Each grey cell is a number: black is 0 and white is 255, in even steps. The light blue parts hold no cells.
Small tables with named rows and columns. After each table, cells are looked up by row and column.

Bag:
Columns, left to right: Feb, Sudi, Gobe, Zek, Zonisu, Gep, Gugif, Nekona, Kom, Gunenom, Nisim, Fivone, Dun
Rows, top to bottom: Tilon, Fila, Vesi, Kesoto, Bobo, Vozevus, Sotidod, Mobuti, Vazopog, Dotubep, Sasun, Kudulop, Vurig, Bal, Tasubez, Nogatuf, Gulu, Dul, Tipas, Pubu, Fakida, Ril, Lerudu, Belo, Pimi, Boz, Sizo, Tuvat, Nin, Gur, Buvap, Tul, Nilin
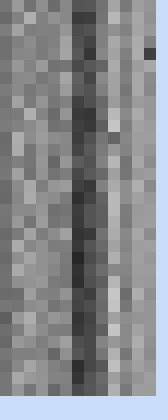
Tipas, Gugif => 58
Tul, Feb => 118
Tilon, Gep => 136
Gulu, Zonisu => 140
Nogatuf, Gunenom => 170
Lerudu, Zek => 144
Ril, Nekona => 76
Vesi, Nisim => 130
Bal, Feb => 116
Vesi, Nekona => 82
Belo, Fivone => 155
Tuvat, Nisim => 137
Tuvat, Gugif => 57
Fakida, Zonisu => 124
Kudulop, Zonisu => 141
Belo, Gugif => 47
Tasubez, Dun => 156
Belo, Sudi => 143
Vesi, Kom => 128
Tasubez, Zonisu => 115

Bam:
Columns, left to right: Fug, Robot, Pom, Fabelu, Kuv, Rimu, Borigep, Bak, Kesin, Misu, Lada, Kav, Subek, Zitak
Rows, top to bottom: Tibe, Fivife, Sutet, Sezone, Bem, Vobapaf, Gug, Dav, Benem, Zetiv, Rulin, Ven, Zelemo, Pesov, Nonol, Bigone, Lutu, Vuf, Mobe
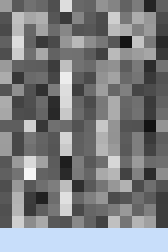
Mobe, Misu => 192
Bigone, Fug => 78
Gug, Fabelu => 110
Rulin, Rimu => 108
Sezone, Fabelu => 57
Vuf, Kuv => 119

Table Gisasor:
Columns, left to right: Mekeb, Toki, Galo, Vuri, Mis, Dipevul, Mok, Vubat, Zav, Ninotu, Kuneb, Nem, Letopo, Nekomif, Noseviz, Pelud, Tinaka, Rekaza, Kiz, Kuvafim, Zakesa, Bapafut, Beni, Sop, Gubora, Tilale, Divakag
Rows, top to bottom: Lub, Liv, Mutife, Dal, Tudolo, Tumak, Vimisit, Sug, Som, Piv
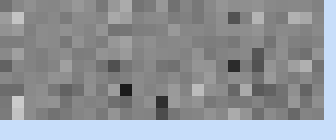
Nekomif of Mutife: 131
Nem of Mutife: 126
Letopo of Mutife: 127
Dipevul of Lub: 141
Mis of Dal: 138
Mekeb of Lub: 114
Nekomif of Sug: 137

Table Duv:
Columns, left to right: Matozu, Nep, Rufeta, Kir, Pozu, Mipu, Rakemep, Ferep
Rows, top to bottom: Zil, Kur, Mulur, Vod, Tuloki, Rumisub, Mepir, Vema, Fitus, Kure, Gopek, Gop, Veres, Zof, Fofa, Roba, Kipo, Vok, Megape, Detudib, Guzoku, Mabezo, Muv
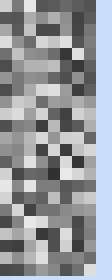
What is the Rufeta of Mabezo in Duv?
183
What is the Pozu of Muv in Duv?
134
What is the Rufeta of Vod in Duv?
108
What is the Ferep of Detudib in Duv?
126
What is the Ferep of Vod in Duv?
125
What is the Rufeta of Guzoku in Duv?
164
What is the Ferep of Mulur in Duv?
118
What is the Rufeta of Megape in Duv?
232
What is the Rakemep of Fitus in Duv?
174
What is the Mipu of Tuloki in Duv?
55
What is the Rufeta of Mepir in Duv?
143
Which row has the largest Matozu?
Roba

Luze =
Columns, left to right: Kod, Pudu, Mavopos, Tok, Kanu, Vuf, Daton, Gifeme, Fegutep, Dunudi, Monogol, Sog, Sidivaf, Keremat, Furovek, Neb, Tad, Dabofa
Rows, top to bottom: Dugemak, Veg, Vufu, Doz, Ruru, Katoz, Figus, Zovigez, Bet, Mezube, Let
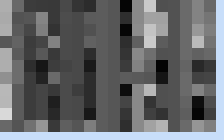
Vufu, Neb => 106
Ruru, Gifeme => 45
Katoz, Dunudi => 86
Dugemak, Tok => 58
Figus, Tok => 35
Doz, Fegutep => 92
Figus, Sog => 90
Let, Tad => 149
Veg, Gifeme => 91
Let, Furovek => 82
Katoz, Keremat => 3
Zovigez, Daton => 61
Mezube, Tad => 5
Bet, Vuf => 75
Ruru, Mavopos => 62
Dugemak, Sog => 137

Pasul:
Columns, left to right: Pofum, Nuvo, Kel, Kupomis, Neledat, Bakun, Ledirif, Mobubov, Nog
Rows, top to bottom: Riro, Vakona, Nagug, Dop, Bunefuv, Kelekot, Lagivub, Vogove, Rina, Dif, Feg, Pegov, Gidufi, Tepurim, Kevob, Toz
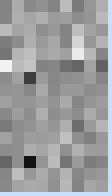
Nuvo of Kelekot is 187
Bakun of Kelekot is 111
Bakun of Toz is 183
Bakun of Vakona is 158
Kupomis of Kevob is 172
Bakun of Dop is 132
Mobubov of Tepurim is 124
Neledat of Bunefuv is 170
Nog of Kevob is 153
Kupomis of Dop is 154
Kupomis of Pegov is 156
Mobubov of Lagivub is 156
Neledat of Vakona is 156
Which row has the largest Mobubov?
Bunefuv

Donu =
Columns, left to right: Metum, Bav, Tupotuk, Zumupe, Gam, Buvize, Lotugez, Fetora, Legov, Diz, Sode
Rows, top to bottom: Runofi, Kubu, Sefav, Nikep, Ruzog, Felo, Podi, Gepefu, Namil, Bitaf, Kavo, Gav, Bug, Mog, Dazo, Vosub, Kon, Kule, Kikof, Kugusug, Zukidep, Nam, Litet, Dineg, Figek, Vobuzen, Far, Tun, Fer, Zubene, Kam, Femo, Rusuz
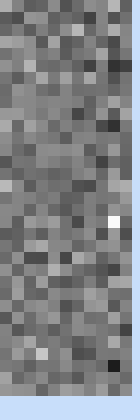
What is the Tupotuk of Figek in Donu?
104
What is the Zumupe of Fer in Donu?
116
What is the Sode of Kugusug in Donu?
78
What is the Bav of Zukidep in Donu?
99
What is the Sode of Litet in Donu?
130
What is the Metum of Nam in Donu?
106
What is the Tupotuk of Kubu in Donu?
148
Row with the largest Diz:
Kikof

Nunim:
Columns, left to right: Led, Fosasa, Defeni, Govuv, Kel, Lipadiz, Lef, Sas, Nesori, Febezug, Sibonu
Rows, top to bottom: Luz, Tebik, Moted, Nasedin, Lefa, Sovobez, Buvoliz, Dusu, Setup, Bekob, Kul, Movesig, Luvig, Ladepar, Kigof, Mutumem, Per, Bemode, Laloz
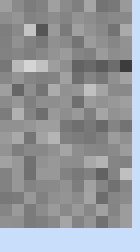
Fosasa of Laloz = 143
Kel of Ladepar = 152
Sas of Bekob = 127
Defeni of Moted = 196
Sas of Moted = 146
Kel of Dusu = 172
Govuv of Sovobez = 193
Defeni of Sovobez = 213
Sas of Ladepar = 168
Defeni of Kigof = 112
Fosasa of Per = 123
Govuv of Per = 129
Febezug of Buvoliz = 144
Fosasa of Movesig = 169
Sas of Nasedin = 156

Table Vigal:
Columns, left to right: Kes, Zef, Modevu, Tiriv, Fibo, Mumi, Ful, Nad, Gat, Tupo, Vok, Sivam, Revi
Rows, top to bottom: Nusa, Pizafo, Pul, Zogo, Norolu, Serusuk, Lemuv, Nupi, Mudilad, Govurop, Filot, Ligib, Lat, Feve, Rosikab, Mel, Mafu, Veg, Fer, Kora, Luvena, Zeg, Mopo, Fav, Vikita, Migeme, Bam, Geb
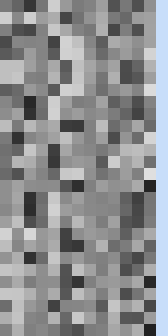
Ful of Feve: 153
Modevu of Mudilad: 40
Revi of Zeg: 120
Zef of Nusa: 100
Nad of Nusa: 130
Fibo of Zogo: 67
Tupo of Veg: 132
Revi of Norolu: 211
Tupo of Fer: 161
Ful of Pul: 130
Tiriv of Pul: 130
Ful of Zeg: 154
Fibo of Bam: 178
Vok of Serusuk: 76
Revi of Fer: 124
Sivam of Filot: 166

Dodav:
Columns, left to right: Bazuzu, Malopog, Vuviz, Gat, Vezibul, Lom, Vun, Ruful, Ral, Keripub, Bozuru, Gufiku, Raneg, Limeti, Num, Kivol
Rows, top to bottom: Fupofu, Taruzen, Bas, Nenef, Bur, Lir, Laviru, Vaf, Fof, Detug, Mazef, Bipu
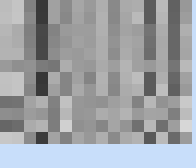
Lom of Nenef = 149
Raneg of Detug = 164
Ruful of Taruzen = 149
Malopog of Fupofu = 196
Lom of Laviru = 133
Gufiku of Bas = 157
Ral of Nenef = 173
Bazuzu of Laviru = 193
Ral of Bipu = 174
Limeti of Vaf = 190
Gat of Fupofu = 56
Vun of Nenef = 161
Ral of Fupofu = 174
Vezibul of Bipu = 163
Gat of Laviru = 54
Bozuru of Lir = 180
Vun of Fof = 151
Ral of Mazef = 134
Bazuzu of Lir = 154

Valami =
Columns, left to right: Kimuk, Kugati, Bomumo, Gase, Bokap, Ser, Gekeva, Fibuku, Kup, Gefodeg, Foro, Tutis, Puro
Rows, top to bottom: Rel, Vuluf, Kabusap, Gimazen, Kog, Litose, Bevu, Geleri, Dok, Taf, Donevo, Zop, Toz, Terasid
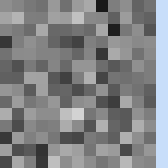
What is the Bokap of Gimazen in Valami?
101
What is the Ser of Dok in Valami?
99
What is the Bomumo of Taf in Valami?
157
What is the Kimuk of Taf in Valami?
173
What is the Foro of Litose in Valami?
105
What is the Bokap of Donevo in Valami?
127
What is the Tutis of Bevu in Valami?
118
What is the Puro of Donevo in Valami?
140
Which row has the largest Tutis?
Donevo

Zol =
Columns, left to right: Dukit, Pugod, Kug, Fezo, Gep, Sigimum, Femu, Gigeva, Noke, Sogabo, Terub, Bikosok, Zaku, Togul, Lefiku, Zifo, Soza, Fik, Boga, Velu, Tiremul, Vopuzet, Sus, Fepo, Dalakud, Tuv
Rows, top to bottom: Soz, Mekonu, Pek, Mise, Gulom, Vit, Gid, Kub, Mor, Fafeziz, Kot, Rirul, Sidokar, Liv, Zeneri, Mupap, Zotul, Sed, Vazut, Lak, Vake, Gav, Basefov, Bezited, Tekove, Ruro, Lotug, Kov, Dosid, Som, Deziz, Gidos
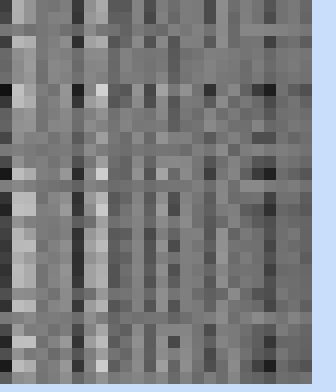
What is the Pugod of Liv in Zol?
144
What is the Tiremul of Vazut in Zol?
108
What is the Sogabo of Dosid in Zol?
90
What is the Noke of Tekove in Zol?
151
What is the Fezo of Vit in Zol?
113
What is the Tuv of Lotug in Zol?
118
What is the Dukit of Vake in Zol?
55
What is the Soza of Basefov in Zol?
118
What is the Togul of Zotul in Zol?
141

